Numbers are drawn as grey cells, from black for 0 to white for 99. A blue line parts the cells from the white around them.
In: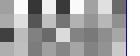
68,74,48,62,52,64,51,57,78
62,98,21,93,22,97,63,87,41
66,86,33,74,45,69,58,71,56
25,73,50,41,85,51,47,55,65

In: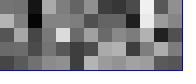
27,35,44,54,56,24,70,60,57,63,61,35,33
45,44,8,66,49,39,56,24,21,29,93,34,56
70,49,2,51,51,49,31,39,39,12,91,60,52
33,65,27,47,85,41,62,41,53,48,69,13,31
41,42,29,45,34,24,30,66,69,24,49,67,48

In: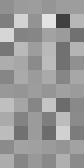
67,52,59,53,68,54
56,60,61,58,61,61
49,82,57,88,25,71
83,51,52,63,60,44
46,72,61,72,44,70
67,65,54,73,44,56
52,66,60,66,52,65
59,58,61,58,62,60
74,64,52,76,42,53
66,51,60,49,73,54
73,44,60,42,81,48
54,63,62,60,58,63

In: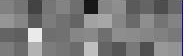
48,42,69,48,46,42,74,39,33,47,31,59,57
50,45,26,46,51,43,9,52,55,35,39,30,40
58,52,35,48,44,39,63,65,52,41,55,45,51
39,37,91,43,44,52,53,43,55,54,52,50,47

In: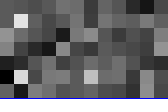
38,9,49,43,32,35,39,30,28,19,55,28
35,33,30,34,44,42,23,39,33,16,8,28
35,88,37,28,34,45,24,45,39,36,47,37
57,42,33,27,10,47,54,33,23,31,26,49
51,26,16,9,53,27,22,35,31,28,24,57
12,17,33,44,25,32,42,36,43,32,21,17
0,84,28,47,48,35,74,42,43,22,53,30

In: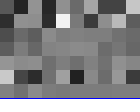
50,44,54,48,47,48,48,48,49,49
34,14,57,15,56,41,64,26,26,77
18,56,55,17,94,47,23,55,72,36
30,41,36,54,49,50,49,49,44,41
36,48,40,51,52,54,53,42,46,40
58,54,55,43,49,43,50,44,56,52
78,27,17,44,62,13,53,42,59,23
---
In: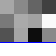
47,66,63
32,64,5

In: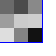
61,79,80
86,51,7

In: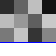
73,59,37
47,76,20

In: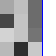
27,76,42
82,76,45

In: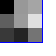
37,60,87
22,14,45

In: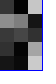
55,49,8
22,27,19

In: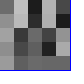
56,72,17
63,22,41
